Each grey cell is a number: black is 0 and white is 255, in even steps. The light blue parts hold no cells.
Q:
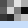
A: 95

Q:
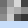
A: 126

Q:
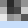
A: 186

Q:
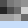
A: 36

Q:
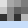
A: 197

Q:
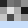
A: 159

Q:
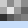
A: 166
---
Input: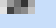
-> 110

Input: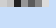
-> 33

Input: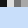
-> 115

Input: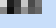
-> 62

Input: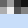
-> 47

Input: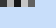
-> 23
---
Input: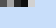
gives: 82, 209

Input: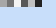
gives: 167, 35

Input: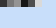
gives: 52, 217

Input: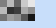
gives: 127, 22

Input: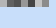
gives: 181, 139

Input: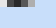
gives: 230, 174

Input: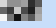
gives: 215, 172
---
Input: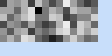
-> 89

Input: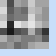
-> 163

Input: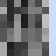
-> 180

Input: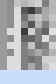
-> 181

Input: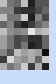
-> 85

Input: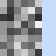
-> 202
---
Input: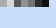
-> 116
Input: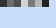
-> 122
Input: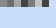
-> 125
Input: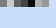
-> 10
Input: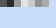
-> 202
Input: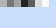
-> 93
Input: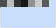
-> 147
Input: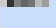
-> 116
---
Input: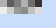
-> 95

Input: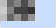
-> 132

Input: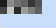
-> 140

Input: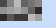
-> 159

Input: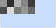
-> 46

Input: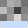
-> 145

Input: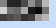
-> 116
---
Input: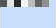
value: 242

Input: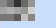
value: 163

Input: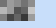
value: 84

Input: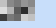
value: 91

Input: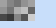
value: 175

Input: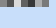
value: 97

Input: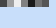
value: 129

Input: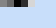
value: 4

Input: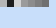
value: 155
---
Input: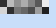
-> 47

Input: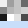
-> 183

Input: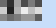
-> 34

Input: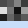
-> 117

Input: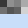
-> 84

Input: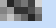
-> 155
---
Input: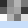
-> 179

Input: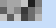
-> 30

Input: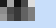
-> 72

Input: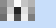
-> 196

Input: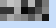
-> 51

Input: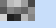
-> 158
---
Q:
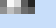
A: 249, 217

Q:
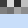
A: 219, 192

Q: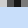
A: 206, 122

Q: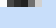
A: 250, 209

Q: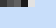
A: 226, 97

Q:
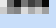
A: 232, 219

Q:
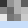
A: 231, 202

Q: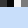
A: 244, 123

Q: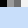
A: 243, 154

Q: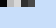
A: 215, 188
